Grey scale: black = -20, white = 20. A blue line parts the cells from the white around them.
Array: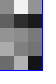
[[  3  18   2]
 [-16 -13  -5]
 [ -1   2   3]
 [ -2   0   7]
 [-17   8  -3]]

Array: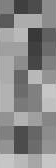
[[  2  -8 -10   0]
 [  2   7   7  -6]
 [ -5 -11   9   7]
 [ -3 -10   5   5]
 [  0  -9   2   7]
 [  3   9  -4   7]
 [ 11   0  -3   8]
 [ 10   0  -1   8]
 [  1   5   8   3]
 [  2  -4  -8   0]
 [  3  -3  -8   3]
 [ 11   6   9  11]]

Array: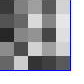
[[ 13  -6   5   0 -11]
 [ 16   1  14  -4  -7]
 [ 15  -9   3   1 -14]
 [ 13   5  13  -8   2]
 [ -6 -10 -12  12  -4]]

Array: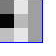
[[  5  16  -1]
 [  5   9 -19]
 [  5  16  10]]

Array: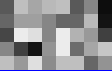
[[-18   1  -6  10   9   6  10  -6]
 [-17   9  -4  -4   1   5   5  -4]
 [-10   4   8  17   1  15  17  -9]
 [ 11   6  -3  17   3 -17 -10   1]
 [  3  -4  10  10   2  15   4  10]]

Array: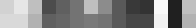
[[ 10 -15  19 -12 -11  -6   2  10  -2  -5  -8  10  16  13]
 [  8 -15  18  -9  -9  -6  -2  -1  -2  -4  -5   8  14  14]]

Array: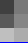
[[ -1 -10]
 [  1  -6]
 [  7  10]]

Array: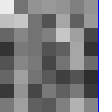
[[  3   0   3   4   3  -2  17]
 [  4  -5   6  -7  -2  11  10]
 [ -9   5  11   0  -2   1  -4]
 [-12   6  -5  -7  -2  -1 -12]
 [ -3   6  -2  -9  -1   1  -7]
 [-13  -7 -10  -6  -2   5  -4]
 [-11  -1  -5  -1  -9   3 -11]
 [  1   8   0  -6  -5   5  -1]]

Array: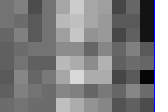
[[-17  -4  -9   5   6  12   6  -2  -8   0  -2]
 [-17  -6  -6   4   6  10   9  -2  -6  -3  -2]
 [-17  -5  -9   4   3  11   5  -2  -6   0  -4]
 [ -6   0  -4   1  -4   2   2  -2  -2  -3  -5]
 [ -4  -3  -5   8   2   7   9  -5  -5  -2  -5]
 [-19  -6  -9   7   7  14   6  -1  -4   1  -6]
 [ -3   1  -4  -1  -4   0   1  -3  -2   0  -5]
 [ -8  -5  -7   1   3   7  10  -3  -3  -2  -3]]
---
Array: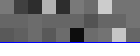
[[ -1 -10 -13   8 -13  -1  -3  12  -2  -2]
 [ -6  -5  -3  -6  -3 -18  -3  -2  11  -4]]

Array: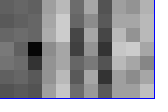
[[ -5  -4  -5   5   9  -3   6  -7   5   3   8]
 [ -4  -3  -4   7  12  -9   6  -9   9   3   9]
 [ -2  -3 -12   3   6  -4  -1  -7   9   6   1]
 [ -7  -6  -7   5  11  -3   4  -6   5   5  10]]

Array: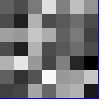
[[ -5  -8  -1  15   0  10   3]
 [  5   4  11   7  -5  -1 -10]
 [  8  16   4  -9   0 -14 -20]
 [-10  -9   6  -4   6   8 -16]]

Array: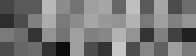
[[ -9  -6  -6   9   2  -2   5   6  -4  10  -6   6  -8  -3]
 [ -1  -3 -12   3  -2   5   0   1   8   3 -12   0 -10 -15]]

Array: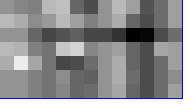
[[  3   1   0   9  10  -4  -8   3   9   5  -7  -3   5]
 [  3   3  -4  -9  -7  -5  -9  -9 -12 -20 -19  -8  -3]
 [  7  17   6  -2  -9  -8  -3   3   7  -4  -8  -3   5]
 [  3   3   0  -2   1  -4  -3   3   6  -4  -8  -3   5]]

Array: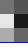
[[-2 -7]
 [ 7 -4]]

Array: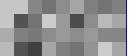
[[11 11  1 -2  2  6  0 -2  0]
 [ 7  0 -1  2  4  2  4  1  1]]

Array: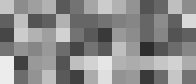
[[ 11   2   5   8  -6  -2   6  12   8   3  -7  -4  10   2]
 [ -9  12   8   5  13  -2  -6 -11   4   2  -4   1  -7  -5]
 [ 17 -10   4   5  -7  10  13  16   8   7   8  11  13   7]]

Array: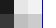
[[-16  16  18]]
